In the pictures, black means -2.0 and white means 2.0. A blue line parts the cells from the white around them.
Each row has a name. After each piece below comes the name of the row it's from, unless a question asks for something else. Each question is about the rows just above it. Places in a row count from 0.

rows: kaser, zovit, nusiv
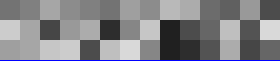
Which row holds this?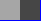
zovit
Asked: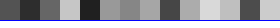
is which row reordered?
zovit
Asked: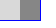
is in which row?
nusiv
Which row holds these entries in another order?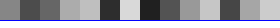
zovit

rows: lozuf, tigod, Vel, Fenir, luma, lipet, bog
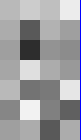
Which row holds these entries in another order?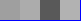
tigod
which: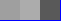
bog
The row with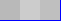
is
lozuf
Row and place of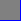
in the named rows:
lipet, 2

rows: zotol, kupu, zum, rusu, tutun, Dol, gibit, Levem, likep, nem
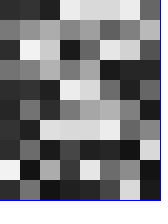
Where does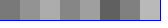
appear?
kupu
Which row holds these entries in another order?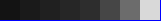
Levem
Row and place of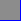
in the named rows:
likep, 6
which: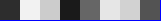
zum
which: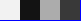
likep
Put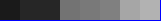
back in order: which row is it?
rusu
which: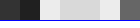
zotol

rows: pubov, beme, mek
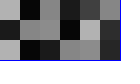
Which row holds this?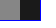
pubov
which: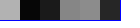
mek
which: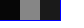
pubov
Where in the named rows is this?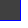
pubov, 4
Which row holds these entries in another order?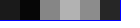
mek

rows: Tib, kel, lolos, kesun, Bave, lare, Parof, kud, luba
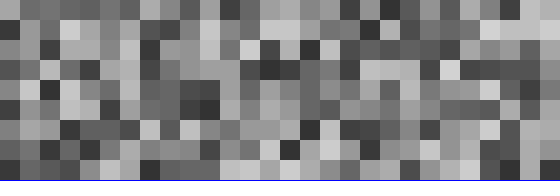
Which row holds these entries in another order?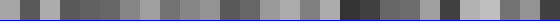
lare
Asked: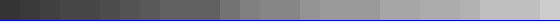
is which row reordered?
Parof

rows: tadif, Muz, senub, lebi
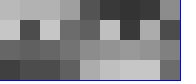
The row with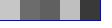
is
Muz
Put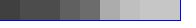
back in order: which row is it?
lebi

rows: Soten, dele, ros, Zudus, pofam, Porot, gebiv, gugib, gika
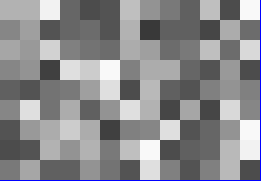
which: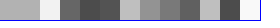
Soten
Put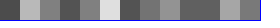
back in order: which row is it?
gika
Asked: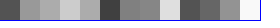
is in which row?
gebiv
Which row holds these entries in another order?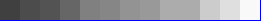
Zudus
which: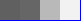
gugib
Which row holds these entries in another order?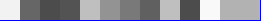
Soten

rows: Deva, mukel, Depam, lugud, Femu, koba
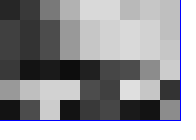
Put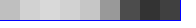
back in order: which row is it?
mukel
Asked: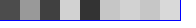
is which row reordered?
Depam
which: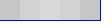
Depam
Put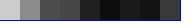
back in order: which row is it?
lugud
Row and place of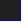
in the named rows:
lugud, 4
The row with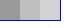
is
Femu
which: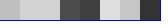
Femu

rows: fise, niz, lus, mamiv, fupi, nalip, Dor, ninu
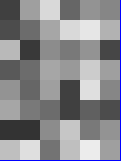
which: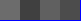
nalip
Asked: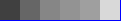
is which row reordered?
fise
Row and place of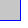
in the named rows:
Dor, 3
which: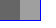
fupi
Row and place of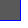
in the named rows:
mamiv, 0
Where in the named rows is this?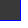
lus, 1

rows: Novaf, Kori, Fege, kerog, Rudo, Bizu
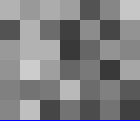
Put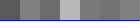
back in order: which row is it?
Rudo
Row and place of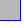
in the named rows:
Rudo, 3
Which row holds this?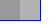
Fege

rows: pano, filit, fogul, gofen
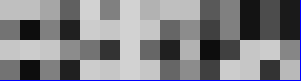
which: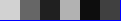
fogul
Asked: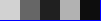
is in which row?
fogul
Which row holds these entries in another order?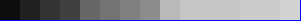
gofen
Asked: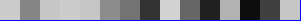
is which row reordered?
fogul
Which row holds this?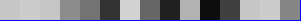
fogul
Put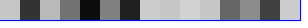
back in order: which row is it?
gofen
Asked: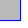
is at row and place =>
gofen, 14

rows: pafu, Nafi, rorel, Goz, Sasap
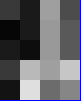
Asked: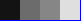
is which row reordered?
Sasap
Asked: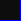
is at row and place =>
rorel, 1
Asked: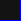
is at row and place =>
Sasap, 0
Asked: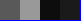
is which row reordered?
rorel

